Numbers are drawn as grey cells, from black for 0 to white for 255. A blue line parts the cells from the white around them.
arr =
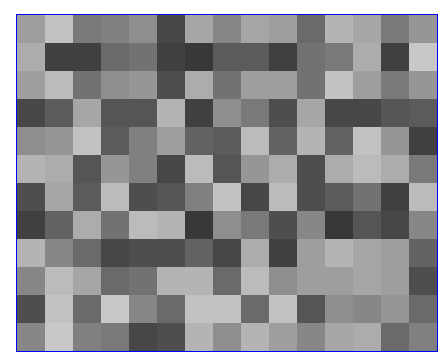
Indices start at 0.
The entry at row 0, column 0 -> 158
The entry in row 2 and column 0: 158
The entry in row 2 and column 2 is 114
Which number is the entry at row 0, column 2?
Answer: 121
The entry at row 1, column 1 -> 64
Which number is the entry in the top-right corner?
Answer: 150
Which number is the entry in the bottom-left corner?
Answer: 135
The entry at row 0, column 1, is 194
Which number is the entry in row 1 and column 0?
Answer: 172
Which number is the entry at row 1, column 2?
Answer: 64
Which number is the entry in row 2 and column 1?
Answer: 187

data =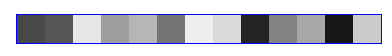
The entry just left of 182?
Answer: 159
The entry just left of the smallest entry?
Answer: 167
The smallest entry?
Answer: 22
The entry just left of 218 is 239

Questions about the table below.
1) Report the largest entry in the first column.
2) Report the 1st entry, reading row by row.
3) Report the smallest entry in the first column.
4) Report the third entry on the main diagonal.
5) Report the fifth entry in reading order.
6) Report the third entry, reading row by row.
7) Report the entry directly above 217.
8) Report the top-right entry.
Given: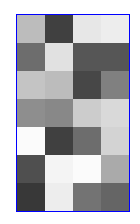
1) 251
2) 188
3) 56
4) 71
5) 109
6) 231
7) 128
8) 237

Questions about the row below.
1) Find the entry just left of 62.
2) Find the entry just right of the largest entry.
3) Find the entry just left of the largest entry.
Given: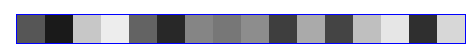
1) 141
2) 99
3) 199

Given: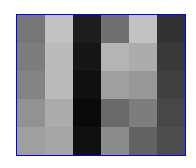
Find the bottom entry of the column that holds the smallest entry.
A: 16
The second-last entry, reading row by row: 98
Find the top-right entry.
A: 50
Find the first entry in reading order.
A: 118
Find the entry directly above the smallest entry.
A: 16
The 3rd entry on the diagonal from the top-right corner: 159
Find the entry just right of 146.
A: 172
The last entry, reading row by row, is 77
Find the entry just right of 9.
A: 105

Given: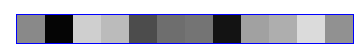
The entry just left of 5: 137
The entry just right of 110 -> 116
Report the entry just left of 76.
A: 187
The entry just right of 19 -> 161

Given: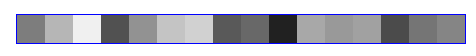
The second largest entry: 209
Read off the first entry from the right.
133
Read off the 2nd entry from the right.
117
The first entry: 125
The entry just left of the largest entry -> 182

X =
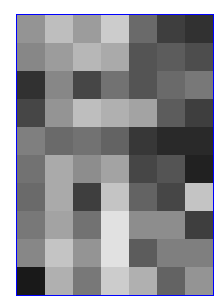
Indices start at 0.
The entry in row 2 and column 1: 135
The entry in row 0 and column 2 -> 156
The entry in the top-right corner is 49
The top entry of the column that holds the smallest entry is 148
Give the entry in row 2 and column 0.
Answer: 49
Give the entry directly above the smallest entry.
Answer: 135
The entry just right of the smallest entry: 176
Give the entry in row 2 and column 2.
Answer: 70
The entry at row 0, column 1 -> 190
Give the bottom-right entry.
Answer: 148
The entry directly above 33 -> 41
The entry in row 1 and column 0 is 135
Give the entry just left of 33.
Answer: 84
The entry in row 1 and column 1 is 156

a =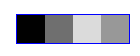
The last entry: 152
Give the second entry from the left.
111

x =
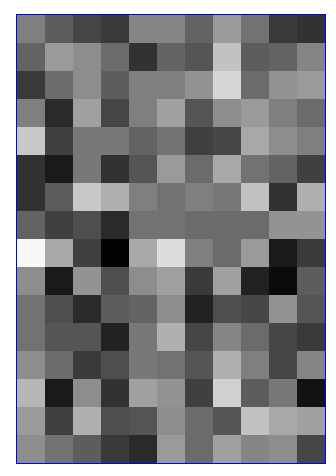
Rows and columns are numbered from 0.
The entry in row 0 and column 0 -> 127
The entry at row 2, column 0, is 58
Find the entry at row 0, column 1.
93
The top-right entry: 50
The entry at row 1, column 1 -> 154
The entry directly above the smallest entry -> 42
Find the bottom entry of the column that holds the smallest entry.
58
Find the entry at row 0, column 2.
70
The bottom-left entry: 141
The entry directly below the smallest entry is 78
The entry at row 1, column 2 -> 141
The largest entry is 248
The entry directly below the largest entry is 141
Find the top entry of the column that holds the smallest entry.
58
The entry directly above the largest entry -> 99
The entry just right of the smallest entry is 168
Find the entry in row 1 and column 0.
99
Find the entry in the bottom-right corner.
70
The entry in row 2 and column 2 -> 141
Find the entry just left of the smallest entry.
64
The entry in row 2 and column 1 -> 107
